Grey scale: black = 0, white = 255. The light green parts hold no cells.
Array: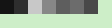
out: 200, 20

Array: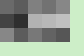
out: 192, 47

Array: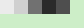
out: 235, 42

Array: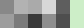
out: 215, 57

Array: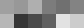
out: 226, 54

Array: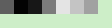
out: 228, 3

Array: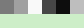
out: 249, 13
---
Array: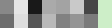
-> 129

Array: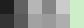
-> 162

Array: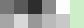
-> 152

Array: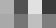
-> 118

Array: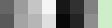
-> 8

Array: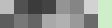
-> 177

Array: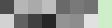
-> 148

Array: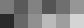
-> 186

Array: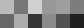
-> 139
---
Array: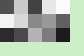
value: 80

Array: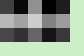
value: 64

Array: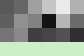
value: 88

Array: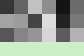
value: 54

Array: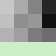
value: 199

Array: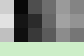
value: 207

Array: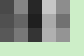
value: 73

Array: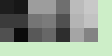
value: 30

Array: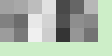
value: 162

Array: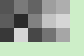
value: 84
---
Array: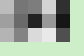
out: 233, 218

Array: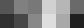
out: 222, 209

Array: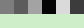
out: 218, 163

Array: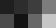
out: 198, 124

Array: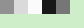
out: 251, 218

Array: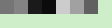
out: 204, 161

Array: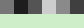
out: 205, 138

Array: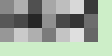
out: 223, 216

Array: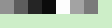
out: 253, 163
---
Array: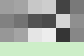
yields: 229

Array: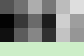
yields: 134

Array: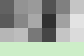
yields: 120

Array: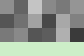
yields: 85

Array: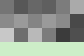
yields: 185

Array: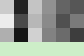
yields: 209
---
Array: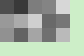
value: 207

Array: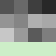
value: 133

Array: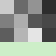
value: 173

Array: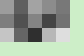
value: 132

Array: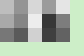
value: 237

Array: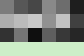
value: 145

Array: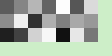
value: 127

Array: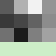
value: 70
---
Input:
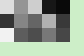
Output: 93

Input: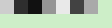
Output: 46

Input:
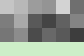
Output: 140

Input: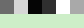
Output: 214

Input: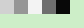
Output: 150

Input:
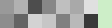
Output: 100
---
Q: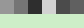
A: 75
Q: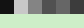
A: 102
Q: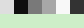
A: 248
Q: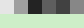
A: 65
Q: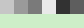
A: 50
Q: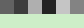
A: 197
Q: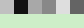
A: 222
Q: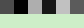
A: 193
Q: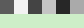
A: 39
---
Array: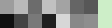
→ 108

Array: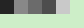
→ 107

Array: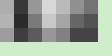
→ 151

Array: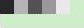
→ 83

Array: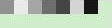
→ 165

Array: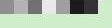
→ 113

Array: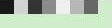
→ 52

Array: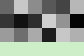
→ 140

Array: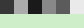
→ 26

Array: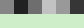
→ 110
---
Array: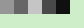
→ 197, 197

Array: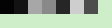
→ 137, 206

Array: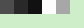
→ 17, 252

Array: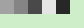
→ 73, 229

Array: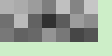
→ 48, 198

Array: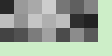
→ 175, 205

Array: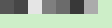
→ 127, 229
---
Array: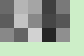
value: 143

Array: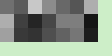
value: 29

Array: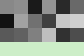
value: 77

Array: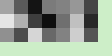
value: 84

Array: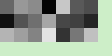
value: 192

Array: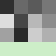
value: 176

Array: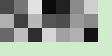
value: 18

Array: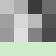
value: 74

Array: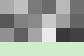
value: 65
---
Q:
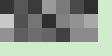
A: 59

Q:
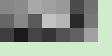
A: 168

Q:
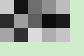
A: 110

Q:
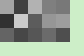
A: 178

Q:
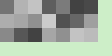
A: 195

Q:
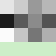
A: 153

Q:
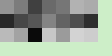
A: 64

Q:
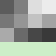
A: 222

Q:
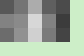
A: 172

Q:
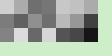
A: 111
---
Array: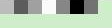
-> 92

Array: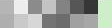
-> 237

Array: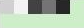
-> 242

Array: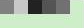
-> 200

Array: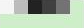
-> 188

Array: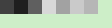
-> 31

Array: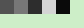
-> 119
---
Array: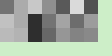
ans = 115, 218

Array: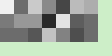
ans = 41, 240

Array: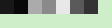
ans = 138, 232

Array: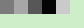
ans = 87, 202

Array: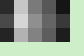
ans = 143, 214

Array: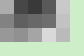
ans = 104, 217
